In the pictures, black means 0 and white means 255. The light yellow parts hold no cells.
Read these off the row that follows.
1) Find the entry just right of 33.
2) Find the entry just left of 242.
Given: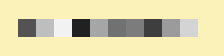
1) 166
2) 190

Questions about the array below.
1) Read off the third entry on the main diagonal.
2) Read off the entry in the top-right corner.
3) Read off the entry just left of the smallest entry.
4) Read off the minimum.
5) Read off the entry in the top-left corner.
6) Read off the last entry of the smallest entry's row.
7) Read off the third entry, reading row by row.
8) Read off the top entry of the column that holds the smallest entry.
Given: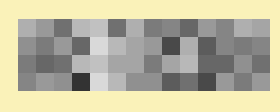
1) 112
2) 165
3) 144
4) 51
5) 175
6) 153
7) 112
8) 184

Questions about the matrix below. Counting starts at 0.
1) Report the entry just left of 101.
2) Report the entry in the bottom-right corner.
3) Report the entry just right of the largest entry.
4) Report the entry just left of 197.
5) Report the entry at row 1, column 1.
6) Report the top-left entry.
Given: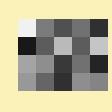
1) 152
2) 132
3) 123
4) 92
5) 92
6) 241

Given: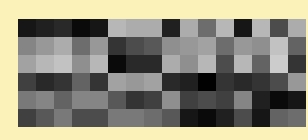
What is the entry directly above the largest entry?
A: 194
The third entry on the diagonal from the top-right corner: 99
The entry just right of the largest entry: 52
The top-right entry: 172
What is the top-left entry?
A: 22
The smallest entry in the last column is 22
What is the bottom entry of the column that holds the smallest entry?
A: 10
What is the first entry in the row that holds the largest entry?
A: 162
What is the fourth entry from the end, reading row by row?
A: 76
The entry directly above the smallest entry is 183
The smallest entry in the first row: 10
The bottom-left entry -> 64
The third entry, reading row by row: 41
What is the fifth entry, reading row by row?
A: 22
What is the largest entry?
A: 204
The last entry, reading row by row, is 109
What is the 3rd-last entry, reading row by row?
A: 22
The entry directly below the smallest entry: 76
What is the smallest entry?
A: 1
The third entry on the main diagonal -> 194
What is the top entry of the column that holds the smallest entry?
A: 109
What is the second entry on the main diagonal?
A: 152
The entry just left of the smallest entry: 32
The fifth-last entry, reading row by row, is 32
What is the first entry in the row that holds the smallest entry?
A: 64

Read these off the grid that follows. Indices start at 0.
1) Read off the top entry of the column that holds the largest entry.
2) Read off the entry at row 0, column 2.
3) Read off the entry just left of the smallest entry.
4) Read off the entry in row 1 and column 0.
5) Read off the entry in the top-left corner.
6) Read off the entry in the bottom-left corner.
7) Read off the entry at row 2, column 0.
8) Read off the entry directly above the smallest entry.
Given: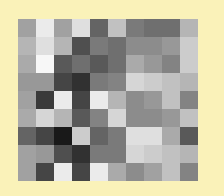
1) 235
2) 161
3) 69
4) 181
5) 161
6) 161
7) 170
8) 181

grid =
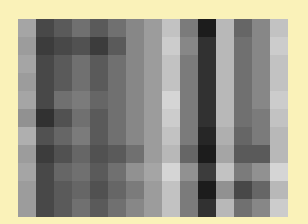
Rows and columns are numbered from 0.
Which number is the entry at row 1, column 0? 156
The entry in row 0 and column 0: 165
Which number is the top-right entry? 194
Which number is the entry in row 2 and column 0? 165
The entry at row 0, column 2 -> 90
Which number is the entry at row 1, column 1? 60
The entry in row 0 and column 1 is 72
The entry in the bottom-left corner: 156
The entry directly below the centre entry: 156
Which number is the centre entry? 156
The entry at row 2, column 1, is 72
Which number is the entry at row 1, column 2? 72
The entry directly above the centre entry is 156
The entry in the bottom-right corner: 204
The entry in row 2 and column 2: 90
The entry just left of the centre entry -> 135

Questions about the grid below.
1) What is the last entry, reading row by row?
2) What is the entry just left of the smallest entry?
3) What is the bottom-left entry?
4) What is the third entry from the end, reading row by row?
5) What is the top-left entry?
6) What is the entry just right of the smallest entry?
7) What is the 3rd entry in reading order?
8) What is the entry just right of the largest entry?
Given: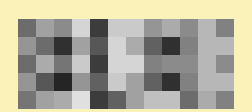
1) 129
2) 87
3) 117
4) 108
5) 108
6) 149
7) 139
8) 60

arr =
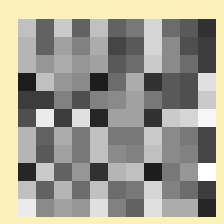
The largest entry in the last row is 235
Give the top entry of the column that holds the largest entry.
49
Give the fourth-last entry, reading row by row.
224
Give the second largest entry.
246
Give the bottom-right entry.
38
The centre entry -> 161
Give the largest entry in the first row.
213
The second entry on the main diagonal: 98
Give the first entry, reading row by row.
192
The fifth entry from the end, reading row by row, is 98
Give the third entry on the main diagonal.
172
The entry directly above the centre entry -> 138
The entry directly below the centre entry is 120
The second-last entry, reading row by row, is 172
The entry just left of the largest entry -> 150
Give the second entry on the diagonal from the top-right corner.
79
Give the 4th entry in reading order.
98
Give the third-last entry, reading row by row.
172
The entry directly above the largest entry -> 69
